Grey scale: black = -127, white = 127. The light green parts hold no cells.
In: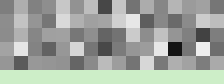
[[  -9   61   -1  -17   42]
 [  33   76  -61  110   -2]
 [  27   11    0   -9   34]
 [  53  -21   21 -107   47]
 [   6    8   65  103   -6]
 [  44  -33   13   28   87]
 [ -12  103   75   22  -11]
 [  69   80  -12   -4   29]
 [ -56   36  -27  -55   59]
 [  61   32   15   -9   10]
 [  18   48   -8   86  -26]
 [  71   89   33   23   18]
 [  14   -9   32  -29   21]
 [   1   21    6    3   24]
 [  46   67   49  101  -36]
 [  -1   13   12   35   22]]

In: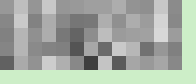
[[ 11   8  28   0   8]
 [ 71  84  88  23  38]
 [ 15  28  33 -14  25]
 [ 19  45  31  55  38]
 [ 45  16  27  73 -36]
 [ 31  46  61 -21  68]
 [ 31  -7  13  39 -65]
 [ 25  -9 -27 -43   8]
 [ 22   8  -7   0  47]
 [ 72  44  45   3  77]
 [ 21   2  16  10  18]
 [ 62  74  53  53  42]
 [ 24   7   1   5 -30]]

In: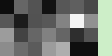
[[ -55   17  -44 -112]
 [ -32  116  -81 -112]
 [ -40    3  -26   46]
 [-109  -39    1   28]
 [ -44  -45  -25  -36]
 [ -25 -100  -60  -19]
 [-114  -40   28   12]]

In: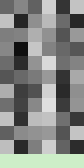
[[  67  -88   25  -41    3   41   15   20  -71   68  -83]
 [ -75  -20  -43  -23  -16  -76  -85  -68  -15  -43  -28]
 [  79   57   17    2   89   25   81   95   66   24   78]
 [ -30   15   47   70   19   -5  -46    8   60   18   -1]
 [   6  -90    2 -112  -83  -22  -65  -60  -79   11  -86]
 [ -24   65   -1    7  -19  -42   46  -16   65  -31   62]]

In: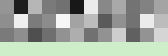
[[  36   60   85]
 [   2  107   19]
 [ -12  -13  -31]
 [  41   17   78]
 [   8  -37   18]
 [ 107   60  -14]
 [-103   35   46]
 [ -14  118   18]
 [  -5   12  -16]
 [  54   -4  -48]
 [ -98  111   14]
 [  21   14   -5]]

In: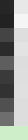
[[104 117  94  99  93  94  96  93  93]
 [-89 -93 -59 -84 -33 -69 -77 -47 -17]]

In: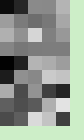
[[  52   39   24   -2   29   67  -91   99  -64]
 [   9   -7    0   -2   44   74  -64   47   67]
 [  10  -18   86   -3   52    8   19  -37   90]
 [ -89   -4   17   -8  -94   16  -52  -49  -33]
 [-115   29   48    5 -125  -99   44  -32  -52]]
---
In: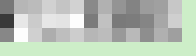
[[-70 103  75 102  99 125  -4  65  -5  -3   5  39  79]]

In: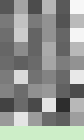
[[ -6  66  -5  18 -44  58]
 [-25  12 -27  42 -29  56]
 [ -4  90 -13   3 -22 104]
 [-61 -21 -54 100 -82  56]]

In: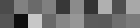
[[ -42 -112   71  -22    7   23  -36  -37  -16   -5]]

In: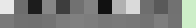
[[ -5 -14 -15 -12  -3   0  -2  -7  -5  -7 -12  -1 -13]]

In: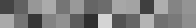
[[ 42 -11 -73   3  17 -35 -80  84 -44 -25  52 -15  -6  14]]

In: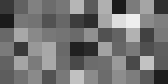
[[-100   -8  -12  -45  -24  -66  -82   38   94  110   10   -1]
 [  -4  -70   24   40  -22  -95  -85   35  -25   -5  -48  -34]
 [ -34  -13   10  -44   -6   65   11  -19   13   -2  -38  -97]]

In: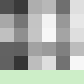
[[ 40  -9  68 115  24 103]
 [-29 -31  34  26   0  60]]
